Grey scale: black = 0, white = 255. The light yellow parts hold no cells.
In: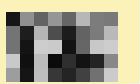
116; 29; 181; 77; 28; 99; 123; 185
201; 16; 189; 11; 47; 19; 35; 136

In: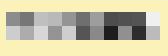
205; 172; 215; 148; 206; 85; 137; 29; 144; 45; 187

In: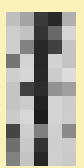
205; 193; 52; 104; 213
116; 211; 40; 210; 195
195; 64; 45; 146; 160
202; 215; 28; 212; 205
110; 200; 51; 206; 204

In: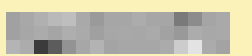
161; 167; 171; 165; 174; 170; 160; 167; 168; 167; 170; 162; 153; 172; 168; 169

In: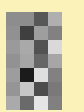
145; 63; 158; 129
146; 166; 102; 166
149; 199; 76; 121

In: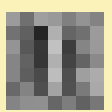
114; 96; 36; 176; 101; 112; 155
133; 98; 54; 176; 68; 100; 138
105; 131; 79; 163; 81; 122; 169

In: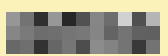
134; 122; 109; 111; 117; 120; 133; 100; 116; 97; 96
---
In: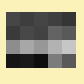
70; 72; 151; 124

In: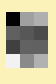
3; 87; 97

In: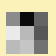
139; 185; 114

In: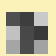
79; 72; 162

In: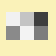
241; 243

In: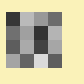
54; 160; 66; 94
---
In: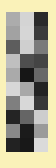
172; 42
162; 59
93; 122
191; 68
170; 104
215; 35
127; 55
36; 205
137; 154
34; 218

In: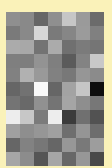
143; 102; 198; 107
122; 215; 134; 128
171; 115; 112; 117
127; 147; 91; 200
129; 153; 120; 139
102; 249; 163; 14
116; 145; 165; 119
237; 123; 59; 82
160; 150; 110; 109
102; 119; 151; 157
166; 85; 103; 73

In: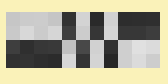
198; 204; 50; 42; 45; 47
201; 203; 62; 54; 55; 61
62; 55; 193; 209; 207; 219
49; 46; 215; 212; 207; 205

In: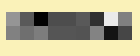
149; 2; 77; 48; 128
129; 125; 85; 131; 70

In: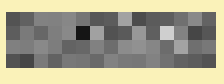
83; 130; 135; 87; 162; 91; 112; 99
93; 103; 137; 161; 90; 95; 130; 86
128; 137; 99; 129; 140; 134; 163; 120
82; 122; 120; 105; 121; 130; 98; 83

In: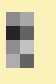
139
37
141
173

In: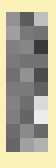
146; 191
158; 114
128; 58
122; 115
112; 76
123; 97
130; 218
126; 235
109; 104
102; 177
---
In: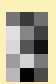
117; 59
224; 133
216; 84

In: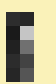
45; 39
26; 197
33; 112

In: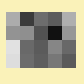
172; 59
147; 143
225; 105

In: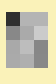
47; 180
136; 170
169; 189

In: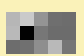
182; 202
185; 2
109; 112

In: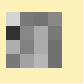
212; 121
50; 136
173; 129

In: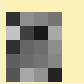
51; 143
194; 63
48; 102

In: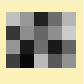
191; 151
55; 142
149; 26

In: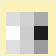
220; 209
252; 204
223; 208
